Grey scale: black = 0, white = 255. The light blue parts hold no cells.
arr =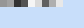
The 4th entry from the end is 218
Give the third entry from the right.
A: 96
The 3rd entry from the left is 51

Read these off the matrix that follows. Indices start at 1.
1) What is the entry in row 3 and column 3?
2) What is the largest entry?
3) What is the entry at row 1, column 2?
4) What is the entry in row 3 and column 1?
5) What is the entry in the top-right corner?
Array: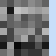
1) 139
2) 194
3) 81
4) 154
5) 97

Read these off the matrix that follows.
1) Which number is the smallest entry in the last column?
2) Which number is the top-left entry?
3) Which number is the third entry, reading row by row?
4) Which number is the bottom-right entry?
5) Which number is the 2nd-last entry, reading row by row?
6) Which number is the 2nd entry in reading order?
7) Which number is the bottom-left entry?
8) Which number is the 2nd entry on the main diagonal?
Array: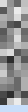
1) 73
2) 219
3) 105
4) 147
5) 235
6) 147
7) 59
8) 159

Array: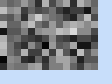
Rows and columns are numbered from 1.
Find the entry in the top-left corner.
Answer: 127
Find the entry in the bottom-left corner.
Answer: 47
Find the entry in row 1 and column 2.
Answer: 101
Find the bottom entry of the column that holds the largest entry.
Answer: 101
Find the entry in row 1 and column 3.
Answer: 114
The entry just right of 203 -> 139
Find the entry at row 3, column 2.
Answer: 87
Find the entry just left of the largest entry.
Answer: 177
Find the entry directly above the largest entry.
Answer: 177
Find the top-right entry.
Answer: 101
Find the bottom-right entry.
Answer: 114
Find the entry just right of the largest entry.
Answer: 139

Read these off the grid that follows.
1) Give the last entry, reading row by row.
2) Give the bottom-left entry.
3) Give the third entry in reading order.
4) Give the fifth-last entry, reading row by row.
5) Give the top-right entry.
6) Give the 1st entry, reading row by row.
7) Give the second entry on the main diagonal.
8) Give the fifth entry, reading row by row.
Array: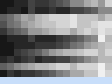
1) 212
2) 23
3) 38
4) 168
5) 212
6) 23
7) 38
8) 67

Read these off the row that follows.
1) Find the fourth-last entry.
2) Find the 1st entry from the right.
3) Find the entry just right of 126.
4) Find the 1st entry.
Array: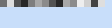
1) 238
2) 222
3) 168
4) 112

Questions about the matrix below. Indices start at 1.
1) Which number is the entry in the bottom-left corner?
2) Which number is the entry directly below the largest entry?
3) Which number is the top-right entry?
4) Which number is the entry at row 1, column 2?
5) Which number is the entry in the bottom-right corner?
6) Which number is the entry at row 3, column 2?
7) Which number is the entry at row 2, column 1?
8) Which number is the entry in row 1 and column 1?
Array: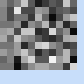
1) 117
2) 142
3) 101
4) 101
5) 214
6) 73
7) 130
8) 142

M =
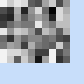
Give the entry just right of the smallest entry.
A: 217
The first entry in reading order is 243
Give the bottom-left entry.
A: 243
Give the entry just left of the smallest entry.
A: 106
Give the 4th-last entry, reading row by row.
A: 162
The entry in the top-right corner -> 148
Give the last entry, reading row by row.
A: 93
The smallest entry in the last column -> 64
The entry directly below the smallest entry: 36
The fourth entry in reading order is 217
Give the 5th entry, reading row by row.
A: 93
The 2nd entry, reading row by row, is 204
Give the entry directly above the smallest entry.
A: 204
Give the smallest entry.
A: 4
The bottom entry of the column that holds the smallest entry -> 243

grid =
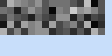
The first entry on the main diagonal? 58
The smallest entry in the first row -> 8
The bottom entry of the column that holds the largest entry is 44
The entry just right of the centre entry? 146
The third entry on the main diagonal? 86
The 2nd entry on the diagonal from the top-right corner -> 130
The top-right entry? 86
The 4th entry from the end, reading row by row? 86
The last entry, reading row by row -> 101
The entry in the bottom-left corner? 177
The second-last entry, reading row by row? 177
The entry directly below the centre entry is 162
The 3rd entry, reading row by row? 146
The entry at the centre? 58
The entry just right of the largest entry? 146
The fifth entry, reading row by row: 114

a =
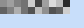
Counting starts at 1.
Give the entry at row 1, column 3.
129
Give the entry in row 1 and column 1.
143
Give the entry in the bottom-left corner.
98
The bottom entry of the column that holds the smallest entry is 206
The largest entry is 219
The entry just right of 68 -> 159
